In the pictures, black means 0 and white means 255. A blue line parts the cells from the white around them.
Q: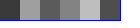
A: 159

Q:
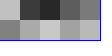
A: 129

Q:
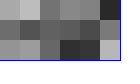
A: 156

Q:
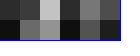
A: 106

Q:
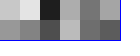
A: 131

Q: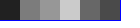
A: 124
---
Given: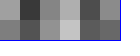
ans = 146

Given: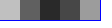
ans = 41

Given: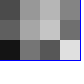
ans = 87

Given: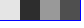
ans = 153

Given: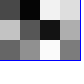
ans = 250

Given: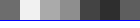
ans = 170
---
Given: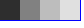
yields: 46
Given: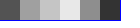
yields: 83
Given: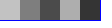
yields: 194
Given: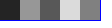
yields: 36
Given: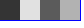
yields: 52
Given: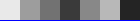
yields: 233
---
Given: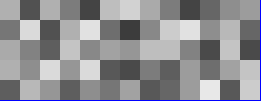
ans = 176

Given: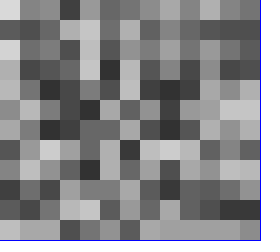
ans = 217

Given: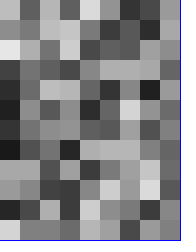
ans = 189

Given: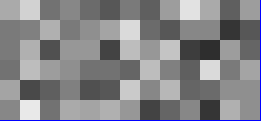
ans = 170

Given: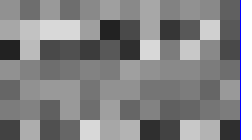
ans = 145

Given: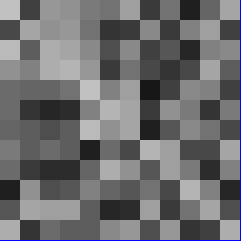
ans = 193

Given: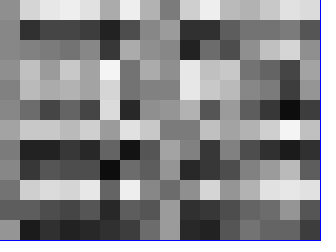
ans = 143

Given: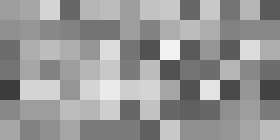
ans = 157
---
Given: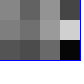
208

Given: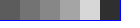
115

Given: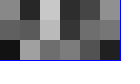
160

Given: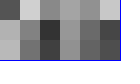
114

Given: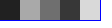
33

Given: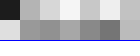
145

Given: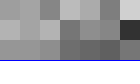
142
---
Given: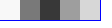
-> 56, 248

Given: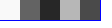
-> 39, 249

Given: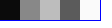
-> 189, 250

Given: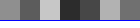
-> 44, 199

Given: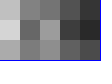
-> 156, 213

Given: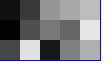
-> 120, 231

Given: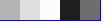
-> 252, 252

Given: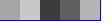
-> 60, 200
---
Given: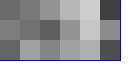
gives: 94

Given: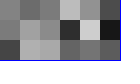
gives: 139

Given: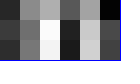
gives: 251

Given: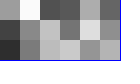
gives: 194

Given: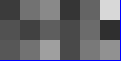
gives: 94

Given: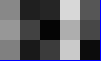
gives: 5
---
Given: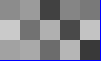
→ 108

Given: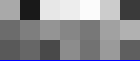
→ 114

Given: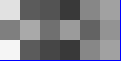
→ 57

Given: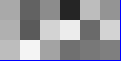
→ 112

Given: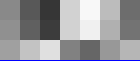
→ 102

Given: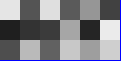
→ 200
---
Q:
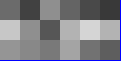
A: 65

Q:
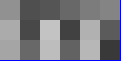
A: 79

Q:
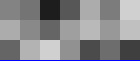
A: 116

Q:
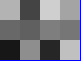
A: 68

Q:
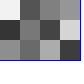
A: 84

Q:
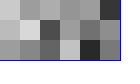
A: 157

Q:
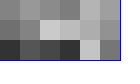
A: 152

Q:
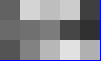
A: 212
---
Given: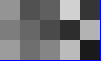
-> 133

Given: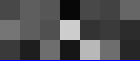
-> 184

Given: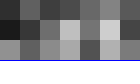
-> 82

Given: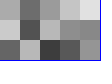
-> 61

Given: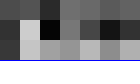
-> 184

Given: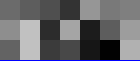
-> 22
